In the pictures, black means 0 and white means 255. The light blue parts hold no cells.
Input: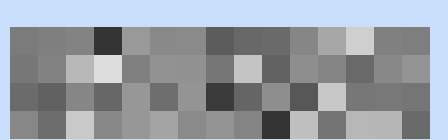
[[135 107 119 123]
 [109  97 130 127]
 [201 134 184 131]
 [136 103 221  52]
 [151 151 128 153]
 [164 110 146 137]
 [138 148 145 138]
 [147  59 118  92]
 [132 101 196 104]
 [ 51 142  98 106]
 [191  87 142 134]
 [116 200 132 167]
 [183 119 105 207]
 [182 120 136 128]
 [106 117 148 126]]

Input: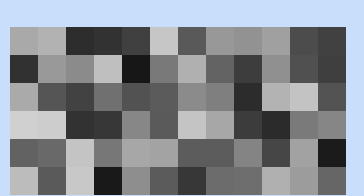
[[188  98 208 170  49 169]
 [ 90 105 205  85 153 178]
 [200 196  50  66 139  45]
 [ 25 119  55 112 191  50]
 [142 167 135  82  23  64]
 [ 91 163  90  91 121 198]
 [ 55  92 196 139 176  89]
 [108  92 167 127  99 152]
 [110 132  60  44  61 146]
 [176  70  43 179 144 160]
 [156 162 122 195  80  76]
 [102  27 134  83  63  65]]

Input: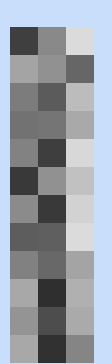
[[168 148 168 129  93 139  57 130 114 124 164  63]
 [ 49  77  47 104  95  57 145  62 117  91 145 137]
 [133 170 176 164 219 210 193 216 169 188 102 219]]

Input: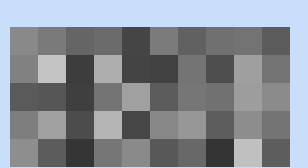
[[142 126  90 129 137]
 [ 92 160  86 195 122]
 [ 53  76  63  61 101]
 [118 181 116 174 107]
 [138  70 160  68  69]
 [ 88 135  92  65 123]
 [104 150 118 116  97]
 [ 52  93 113  78 112]
 [192 141 157 159 115]
 [ 93 115 139 115  92]]

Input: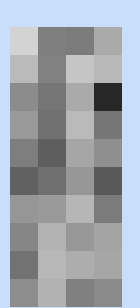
[[141 114 134 150  97 126 153 140 186 211]
 [178 183 179 154 111  94 113 117 129 127]
 [128 173 152 182 151 166 186 170 197 124]
 [138 166 164 123  89 143 118  39 185 170]]

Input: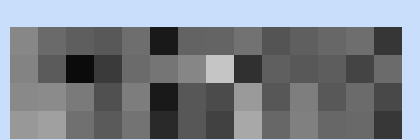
[[152 137 131 135]
 [160 139  91 106]
 [112 122  11  94]
 [ 90  80  58  88]
 [115 125 107 110]
 [ 41  25 117  25]
 [ 87  87 134  99]
 [ 65  75 197 100]
 [168 154  48 114]
 [103  87  95  84]
 [128 126  88  95]
 [103  88  93 103]
 [105 107  68 110]
 [ 55  72 107  54]]

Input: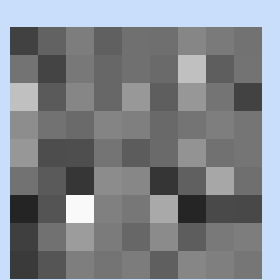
[[ 58  63  36 114 151 141 192 115  65]
 [ 85 113  84  90  77 114  90  68  98]
 [126 156 249  54  78 106 134 120 125]
 [116 123 128 140 116 132 103 103  96]
 [124 103 119 135  92 127 152 112 112]
 [ 95 139 169  53 106 105  94 106 111]
 [134  93  37  96 147 116 151 192 134]
 [127 121  73 167 113 126 116  94 122]
 [118 125  72 111 117 117  66 115 114]]

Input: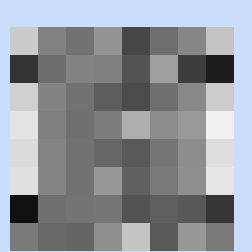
[[122  17 224 219 227 208  50 203]
 [104 112 133 132 127 131 109 130]
 [101 116 113 114 112 114 131 114]
 [142 118 152 103 124  93 129 148]
 [196  83  97  89 174  75  83  70]
 [ 89  95 120 117 140 111 159 110]
 [152  88 143 141 153 136  61 134]
 [120  54 230 222 240 204  28 195]]

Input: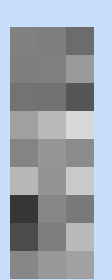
[[135  75  54 183 132 160 115 126 129]
 [152 126 135 148 150 185 114 128 126]
 [161 185 121 201 139 216  86 153 108]]
